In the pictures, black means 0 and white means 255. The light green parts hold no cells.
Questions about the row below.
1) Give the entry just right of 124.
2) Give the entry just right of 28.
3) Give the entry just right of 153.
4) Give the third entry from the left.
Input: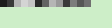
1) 86
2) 57
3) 57
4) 181

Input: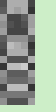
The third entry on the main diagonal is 69
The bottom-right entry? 158
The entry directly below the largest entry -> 93
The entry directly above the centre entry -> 173
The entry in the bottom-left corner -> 144
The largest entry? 203
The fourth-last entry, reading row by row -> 81
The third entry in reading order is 173
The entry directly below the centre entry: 81
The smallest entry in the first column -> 53
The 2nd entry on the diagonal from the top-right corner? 173
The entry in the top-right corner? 69
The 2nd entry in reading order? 173
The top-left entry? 81
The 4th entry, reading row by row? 173
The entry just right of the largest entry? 53

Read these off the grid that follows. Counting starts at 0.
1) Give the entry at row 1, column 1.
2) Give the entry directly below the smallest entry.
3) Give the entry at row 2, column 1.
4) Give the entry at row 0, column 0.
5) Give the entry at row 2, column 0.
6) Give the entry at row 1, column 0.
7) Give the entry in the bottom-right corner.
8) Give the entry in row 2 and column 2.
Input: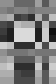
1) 117
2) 31
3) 174
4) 144
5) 159
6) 130
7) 159
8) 60

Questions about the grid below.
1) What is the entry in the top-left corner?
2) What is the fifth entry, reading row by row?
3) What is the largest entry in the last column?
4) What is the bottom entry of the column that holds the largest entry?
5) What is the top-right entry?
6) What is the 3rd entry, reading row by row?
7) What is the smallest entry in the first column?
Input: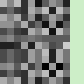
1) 188
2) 158
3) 203
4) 48
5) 33
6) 188
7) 33

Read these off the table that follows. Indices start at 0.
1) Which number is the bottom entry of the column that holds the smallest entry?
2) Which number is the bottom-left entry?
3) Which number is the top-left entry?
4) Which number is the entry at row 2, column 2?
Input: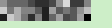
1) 3
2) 32
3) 147
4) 174

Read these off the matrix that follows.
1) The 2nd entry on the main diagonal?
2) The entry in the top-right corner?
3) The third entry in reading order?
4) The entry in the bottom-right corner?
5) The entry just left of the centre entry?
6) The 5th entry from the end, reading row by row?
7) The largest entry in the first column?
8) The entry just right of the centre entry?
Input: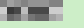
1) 58
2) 131
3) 147
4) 177
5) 189
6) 117
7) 205
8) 72

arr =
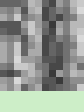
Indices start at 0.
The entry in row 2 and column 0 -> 170
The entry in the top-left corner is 101
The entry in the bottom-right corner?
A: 201
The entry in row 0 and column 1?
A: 101
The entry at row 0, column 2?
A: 101
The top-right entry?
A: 201
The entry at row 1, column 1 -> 128
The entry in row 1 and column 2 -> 156
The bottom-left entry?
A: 170
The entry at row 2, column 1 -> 141
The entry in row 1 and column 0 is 141
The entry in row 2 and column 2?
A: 201

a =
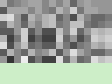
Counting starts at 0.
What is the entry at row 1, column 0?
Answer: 91
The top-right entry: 150
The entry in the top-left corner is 179
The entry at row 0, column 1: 120
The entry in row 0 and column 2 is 135
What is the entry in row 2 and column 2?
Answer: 150
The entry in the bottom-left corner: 150
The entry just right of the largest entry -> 79
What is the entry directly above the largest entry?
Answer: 104
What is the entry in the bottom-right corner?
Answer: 207
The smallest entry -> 52
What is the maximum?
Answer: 236
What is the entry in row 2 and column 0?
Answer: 207
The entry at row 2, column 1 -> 220
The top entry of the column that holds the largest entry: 150

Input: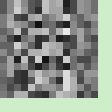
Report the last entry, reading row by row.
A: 73
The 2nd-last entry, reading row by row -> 111
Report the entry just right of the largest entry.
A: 138
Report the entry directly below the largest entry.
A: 46
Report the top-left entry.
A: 87
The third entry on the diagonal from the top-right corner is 99
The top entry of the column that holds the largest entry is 31
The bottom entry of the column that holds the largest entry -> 176
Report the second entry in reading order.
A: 138
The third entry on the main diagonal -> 73
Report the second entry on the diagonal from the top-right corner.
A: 138
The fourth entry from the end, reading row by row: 163
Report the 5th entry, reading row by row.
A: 87
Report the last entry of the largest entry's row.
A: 138
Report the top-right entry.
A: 111
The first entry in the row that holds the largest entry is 99
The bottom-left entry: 123
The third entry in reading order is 192

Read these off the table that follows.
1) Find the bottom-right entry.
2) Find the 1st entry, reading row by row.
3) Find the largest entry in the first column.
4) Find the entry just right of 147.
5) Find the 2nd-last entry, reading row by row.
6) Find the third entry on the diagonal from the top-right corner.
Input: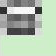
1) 219
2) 190
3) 206
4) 161
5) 65
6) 118
